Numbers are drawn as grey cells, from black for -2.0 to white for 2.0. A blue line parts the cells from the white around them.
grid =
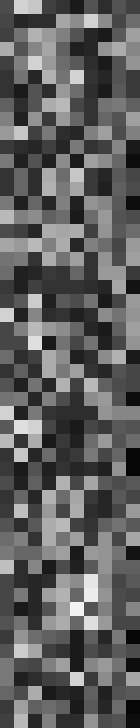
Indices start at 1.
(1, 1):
-0.8
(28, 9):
-0.8
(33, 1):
-1.2
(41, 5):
-0.8
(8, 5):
0.9
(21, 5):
-1.2
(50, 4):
-1.6
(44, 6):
1.8
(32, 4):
-1.6
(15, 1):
-0.1
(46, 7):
-0.5
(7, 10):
-1.1
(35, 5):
0.8
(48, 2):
-0.8
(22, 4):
-1.5
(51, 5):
-0.5
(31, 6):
-1.6
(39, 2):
0.0
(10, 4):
-0.1
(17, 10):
-0.3
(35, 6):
-0.9
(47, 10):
-0.8
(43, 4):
0.5
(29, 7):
0.2
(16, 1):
0.9
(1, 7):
-0.7
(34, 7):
-1.3
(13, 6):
1.1
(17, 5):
0.6
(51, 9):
-0.3
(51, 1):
-1.1
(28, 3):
-0.2
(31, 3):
1.3
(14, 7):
-1.1
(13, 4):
0.7
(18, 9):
-0.9
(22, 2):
-0.6
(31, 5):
-1.4
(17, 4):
0.7

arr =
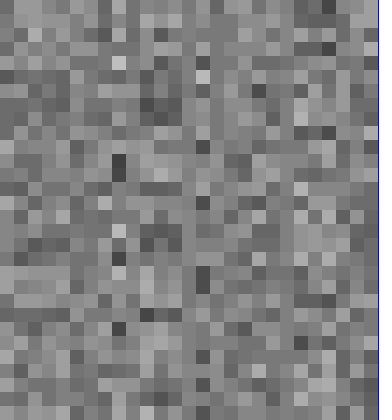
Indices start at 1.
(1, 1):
-0.3
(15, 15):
-0.8
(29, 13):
-0.4
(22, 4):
0.3
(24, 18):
-0.6
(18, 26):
-0.5
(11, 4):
0.1
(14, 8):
-0.5
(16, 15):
-0.1
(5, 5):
0.3
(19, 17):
-0.2
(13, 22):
-0.3
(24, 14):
0.0
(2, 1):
-0.1
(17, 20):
-0.4
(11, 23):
0.4
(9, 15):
0.2
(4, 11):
0.2
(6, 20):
0.0
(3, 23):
0.0
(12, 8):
0.4
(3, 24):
0.4
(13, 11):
0.3
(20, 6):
-0.2
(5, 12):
-0.6
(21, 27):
-0.3
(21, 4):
0.2
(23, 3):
-0.3
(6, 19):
0.4
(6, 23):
-0.1
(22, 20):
0.4
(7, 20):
-0.2
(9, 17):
0.1
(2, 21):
0.1
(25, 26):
0.2
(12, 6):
-0.3
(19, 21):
0.1
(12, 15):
0.0
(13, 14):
0.0
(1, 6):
0.4

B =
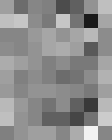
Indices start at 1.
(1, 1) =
0.5
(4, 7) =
-0.6
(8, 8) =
0.9
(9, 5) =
-0.5
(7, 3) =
0.3
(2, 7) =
-1.6
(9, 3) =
0.1
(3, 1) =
0.1
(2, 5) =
1.1
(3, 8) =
0.2
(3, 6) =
0.6
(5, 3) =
0.3
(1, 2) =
-0.3
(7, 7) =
-0.1
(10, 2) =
0.3
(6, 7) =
0.2
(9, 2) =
0.3
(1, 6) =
-0.5
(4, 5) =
0.7
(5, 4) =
0.0
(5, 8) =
0.6
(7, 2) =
0.1
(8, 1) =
0.9
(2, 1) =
1.0
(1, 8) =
1.0
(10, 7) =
1.8

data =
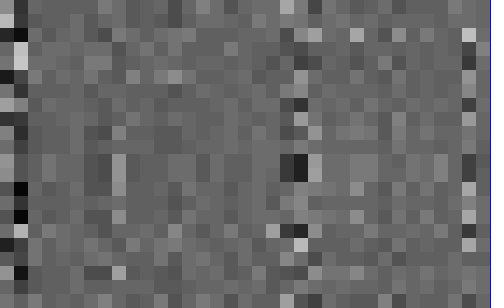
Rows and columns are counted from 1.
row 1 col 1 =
0.2
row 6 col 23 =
-0.3
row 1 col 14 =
-0.4
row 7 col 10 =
-0.5
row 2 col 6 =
-0.3
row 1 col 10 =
-0.6
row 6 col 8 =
-0.5
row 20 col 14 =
-0.3
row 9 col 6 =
-0.3
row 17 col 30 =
-0.3
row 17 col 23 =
0.2
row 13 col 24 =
-0.3
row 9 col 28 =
-0.6
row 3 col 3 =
-0.3
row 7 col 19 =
-0.3
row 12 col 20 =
-0.3
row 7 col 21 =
-0.1
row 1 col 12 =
-0.4
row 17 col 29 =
-0.4
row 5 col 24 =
-0.4
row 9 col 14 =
-0.4
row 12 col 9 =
0.3
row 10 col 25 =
-0.2
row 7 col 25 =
-0.4
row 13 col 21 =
-1.1
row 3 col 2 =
-1.8
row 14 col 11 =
-0.5
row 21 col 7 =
-0.5
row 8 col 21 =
-0.8
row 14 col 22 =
0.0
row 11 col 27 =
-0.4
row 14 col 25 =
-0.3
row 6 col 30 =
-0.5
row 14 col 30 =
-0.5
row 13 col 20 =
-0.4
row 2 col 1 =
0.9
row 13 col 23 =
0.5
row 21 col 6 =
-0.3
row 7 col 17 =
-0.5

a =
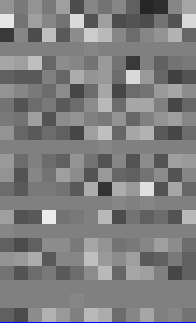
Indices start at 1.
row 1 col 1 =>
0.3
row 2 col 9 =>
-0.8
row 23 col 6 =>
0.0
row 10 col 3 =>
-0.6
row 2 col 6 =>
1.4
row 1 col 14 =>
0.6
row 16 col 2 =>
-0.7
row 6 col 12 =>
-0.4
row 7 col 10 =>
-0.3
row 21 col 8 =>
0.0
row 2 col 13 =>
-0.7
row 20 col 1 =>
-0.2
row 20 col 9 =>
-0.4
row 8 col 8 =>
0.9
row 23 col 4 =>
0.8
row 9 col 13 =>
0.5
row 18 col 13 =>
0.2
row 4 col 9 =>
0.0
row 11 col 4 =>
0.0
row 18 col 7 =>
0.6
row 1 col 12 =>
-1.3
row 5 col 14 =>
-0.1
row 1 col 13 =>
0.1
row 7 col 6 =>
-0.9
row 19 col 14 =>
-0.5
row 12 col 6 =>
0.3
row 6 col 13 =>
-1.0
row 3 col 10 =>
-0.3
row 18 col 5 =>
0.2
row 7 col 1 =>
0.3
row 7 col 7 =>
-0.3
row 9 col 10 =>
-0.4
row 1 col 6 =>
-0.8
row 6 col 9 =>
-0.3
